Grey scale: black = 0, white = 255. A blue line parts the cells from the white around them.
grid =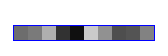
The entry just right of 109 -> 122
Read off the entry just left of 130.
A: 84
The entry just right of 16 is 202

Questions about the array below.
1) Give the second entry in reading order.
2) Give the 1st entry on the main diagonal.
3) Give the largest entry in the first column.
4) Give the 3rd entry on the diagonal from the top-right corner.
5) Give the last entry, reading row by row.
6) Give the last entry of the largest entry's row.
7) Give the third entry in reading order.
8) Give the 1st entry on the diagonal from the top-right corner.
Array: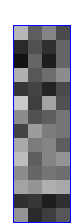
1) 94
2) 182
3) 202
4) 102
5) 87
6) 81
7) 132
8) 74

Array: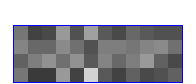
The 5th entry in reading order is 81
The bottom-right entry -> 97
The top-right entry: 81
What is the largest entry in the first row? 160
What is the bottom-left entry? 118
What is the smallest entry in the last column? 73
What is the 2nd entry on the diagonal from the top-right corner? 138
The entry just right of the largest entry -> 89
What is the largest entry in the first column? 132
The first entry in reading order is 118
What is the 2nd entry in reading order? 66

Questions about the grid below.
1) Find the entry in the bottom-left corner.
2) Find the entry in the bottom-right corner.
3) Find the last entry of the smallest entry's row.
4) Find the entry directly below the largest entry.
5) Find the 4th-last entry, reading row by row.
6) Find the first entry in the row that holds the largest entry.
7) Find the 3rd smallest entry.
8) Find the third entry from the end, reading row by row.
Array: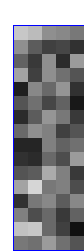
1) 120
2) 84
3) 17
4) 120
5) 112
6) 163
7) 31
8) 155

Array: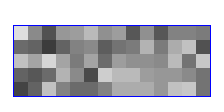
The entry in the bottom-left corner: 68
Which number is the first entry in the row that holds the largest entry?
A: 222
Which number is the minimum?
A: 60
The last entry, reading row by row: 115
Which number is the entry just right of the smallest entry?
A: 99
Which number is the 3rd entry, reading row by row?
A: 81
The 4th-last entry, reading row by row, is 151
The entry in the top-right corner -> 123
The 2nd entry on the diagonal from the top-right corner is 193
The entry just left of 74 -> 138
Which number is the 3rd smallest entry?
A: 74
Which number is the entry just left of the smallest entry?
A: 99
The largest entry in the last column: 199
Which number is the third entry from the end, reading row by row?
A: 193
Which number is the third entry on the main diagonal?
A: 214

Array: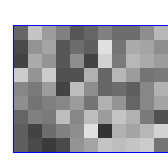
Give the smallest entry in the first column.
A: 67
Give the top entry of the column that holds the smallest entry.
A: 128
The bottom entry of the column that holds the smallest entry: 196
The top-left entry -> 102
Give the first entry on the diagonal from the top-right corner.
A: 183
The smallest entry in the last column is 81
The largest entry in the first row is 196
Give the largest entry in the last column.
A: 210
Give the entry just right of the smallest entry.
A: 177
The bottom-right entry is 116
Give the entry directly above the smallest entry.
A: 156
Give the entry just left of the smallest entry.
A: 224
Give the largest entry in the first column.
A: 203
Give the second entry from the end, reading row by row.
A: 203
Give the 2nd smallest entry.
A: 59
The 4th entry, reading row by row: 128
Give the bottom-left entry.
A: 95
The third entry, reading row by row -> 156
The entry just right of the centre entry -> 102
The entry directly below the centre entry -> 116

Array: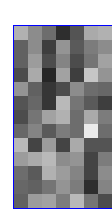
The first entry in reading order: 177
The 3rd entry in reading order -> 109
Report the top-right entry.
177
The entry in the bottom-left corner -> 97
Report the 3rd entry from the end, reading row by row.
185
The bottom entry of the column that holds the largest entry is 117
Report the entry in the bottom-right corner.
76
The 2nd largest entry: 198
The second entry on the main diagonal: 140
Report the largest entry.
235
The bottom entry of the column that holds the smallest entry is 162
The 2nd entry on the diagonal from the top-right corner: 124
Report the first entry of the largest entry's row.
103
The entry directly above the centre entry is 185
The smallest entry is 38
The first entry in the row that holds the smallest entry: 76
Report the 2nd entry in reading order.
140
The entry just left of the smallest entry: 170
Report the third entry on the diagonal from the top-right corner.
76
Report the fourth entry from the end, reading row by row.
124
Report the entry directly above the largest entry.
170

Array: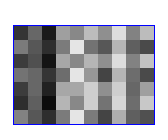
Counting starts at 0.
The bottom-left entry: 130
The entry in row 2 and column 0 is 60
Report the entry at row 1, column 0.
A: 123
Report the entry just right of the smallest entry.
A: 181
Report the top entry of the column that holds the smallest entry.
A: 26
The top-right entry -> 188
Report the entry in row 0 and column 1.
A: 103
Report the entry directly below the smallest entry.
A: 46
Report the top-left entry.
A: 53
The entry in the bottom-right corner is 80
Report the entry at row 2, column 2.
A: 20
